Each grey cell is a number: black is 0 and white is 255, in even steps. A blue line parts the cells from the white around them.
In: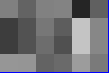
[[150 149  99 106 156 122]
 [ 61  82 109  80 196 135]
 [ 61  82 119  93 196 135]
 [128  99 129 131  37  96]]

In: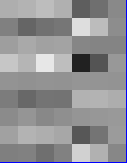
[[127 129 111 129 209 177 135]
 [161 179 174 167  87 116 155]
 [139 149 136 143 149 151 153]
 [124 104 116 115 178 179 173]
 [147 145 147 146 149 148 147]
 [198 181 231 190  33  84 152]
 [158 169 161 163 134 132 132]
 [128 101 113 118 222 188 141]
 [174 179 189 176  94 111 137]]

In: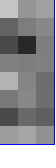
[[157 165 145]
 [ 74 105  96]
 [121 136 110]
 [179 132 109]
 [129 126 128]
 [ 73  40 126]
 [ 99 125 136]
 [197 149 161]]

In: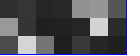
[[ 76 213 116  31  58  38  31]
 [153  53  32  33  37 211  43]
 [ 47  54  38  41 145 150  86]]

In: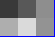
[[174 218 147]
 [ 57  88 142]]

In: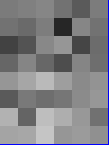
[[164 167 197 150 155 144]
 [178 100 190 174 152 113]
 [ 90 121 110 118 139 151]
 [150 166 186 158 138 147]
 [102 133 103  77 133 110]
 [ 66  83 136 150  69 108]
 [114 106 125  38 134 114]
 [123 128 134 114  90 124]]
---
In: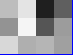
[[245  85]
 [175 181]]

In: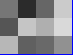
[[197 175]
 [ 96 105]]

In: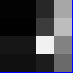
[[  1  60]
 [ 22 241]]

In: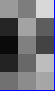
[[163  93]
 [128  67]]

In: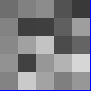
[[ 62  63]
 [161 195]]

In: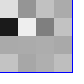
[[238 127]
 [171 173]]

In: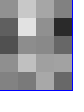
[[226 144]
 [141 137]]
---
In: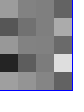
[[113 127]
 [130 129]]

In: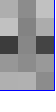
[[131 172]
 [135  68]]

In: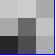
[[104 194]
 [ 77 172]]

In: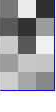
[[ 50 155]
 [ 87 240]]

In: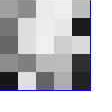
[[221 236]
 [222 239]]

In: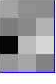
[[138 178]
 [187 214]]

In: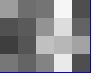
[[ 90 147]
 [ 85 192]]
